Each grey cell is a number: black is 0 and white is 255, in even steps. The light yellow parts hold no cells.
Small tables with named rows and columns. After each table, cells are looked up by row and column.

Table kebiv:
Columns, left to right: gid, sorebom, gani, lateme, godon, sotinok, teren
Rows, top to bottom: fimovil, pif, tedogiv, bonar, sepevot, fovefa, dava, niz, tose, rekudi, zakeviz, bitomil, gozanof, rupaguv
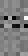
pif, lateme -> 143
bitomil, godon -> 123
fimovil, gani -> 128
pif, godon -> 140
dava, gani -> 161
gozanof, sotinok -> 115
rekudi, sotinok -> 139
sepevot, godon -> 69
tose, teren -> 120

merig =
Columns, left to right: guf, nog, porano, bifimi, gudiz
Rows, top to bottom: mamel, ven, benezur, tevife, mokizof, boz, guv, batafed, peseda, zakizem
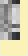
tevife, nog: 126
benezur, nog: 117
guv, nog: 168
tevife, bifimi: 213
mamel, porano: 126
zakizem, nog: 205
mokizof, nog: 135
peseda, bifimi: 59
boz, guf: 165
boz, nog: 113
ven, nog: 113
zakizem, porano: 126
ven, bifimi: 185

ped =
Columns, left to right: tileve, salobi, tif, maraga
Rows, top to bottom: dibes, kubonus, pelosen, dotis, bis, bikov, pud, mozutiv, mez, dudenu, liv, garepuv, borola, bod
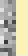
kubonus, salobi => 181
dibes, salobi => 174
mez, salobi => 167
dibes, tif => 125
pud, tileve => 152
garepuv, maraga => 154

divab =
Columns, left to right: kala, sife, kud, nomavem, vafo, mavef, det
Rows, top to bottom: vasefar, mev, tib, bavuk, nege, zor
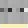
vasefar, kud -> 175
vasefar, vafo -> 171
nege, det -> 172
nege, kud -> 176
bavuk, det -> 171
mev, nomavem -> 170
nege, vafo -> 171
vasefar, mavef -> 166
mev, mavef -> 168
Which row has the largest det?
tib

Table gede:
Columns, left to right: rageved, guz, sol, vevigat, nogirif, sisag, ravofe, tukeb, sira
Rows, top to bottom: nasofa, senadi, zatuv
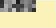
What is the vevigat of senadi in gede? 61
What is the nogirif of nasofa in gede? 28
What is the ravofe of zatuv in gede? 164
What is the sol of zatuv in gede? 106
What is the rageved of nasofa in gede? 46
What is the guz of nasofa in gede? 150
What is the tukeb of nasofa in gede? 119
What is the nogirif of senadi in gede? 73
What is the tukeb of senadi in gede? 107
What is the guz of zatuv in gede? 168
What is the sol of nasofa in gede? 141
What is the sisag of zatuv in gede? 110

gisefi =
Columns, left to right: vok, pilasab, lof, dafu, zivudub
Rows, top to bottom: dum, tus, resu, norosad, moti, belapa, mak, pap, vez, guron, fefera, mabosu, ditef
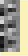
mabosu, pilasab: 97
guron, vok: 25
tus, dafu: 157
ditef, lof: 192
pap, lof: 194
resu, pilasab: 105
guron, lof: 143
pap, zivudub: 135
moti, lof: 181

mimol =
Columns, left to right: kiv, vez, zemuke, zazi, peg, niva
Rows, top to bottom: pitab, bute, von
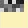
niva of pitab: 27
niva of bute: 116
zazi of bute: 66
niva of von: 137
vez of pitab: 200
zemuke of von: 143
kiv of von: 213
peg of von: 223
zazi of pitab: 216
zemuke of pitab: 17

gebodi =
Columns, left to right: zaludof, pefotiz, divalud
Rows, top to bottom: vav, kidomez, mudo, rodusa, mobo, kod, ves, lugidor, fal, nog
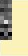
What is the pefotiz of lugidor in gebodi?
92
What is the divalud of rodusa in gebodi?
116
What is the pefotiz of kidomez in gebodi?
92
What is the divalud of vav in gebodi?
97
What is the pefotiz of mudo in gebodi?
70
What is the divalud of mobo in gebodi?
97
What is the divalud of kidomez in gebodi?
135
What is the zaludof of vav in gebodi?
83
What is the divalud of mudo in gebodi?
78
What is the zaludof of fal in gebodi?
3
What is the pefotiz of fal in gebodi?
114
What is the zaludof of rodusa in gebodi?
103
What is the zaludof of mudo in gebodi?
43
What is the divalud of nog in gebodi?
97

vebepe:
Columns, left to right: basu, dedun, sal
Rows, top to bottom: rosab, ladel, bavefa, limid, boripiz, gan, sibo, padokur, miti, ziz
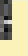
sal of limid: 74
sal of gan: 223
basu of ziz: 80
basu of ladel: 72
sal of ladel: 73
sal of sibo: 71
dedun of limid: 94
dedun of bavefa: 94
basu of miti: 80
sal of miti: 82
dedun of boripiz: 16
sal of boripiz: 53
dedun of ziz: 52
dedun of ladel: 96
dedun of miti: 59
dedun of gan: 193
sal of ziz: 79
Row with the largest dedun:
gan

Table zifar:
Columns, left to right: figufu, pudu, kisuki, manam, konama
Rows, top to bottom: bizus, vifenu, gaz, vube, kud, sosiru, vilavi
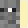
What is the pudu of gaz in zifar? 85
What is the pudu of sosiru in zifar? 132
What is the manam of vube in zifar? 104
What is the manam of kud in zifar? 103
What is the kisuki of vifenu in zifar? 129
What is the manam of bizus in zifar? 128
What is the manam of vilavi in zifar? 127
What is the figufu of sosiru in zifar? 139
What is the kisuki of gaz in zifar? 246
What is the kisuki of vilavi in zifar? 129
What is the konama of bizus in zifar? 103
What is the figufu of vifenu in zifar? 134
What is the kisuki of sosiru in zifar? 93
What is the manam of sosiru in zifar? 88

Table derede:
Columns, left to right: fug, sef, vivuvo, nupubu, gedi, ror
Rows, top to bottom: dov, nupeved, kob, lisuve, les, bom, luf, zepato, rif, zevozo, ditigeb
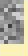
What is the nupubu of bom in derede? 122
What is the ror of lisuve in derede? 175
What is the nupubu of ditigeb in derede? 169
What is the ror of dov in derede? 165
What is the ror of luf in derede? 145
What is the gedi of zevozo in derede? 128
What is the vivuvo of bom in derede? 148
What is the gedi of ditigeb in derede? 163

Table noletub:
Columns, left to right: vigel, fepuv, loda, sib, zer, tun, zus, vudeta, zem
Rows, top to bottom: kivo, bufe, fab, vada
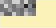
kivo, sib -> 207
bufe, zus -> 34
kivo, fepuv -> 147
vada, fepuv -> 105
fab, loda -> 158
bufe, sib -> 112
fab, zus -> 161
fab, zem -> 117
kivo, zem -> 100
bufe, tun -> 140

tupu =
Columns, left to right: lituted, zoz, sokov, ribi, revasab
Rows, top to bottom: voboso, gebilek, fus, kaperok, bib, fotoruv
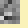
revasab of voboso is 160
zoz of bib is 42
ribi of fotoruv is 123
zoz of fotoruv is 162
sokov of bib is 68
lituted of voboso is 157
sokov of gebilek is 150
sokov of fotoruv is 138
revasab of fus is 155
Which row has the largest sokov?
kaperok

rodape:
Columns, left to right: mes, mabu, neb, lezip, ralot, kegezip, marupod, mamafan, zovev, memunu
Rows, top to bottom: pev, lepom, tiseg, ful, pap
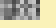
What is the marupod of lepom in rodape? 137
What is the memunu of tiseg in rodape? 63
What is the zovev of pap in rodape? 185
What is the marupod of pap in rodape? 181
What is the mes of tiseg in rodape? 145
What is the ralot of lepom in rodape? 182
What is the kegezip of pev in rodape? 200
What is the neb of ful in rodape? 118
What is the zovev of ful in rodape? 191
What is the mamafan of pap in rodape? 121
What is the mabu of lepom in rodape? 147
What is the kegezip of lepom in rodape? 119
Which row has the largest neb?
lepom

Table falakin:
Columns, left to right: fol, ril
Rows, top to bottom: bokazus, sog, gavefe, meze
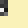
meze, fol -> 69
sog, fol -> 52
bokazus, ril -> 55
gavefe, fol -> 239
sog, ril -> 61
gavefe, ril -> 25
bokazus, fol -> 76
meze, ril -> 113

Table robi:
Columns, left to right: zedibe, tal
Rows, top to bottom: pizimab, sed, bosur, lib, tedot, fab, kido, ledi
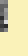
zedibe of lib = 106
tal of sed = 103
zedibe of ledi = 87
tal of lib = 141
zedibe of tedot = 47
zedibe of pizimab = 139
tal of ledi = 132
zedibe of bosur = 96
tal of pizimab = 130
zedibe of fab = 84
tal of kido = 45
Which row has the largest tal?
fab

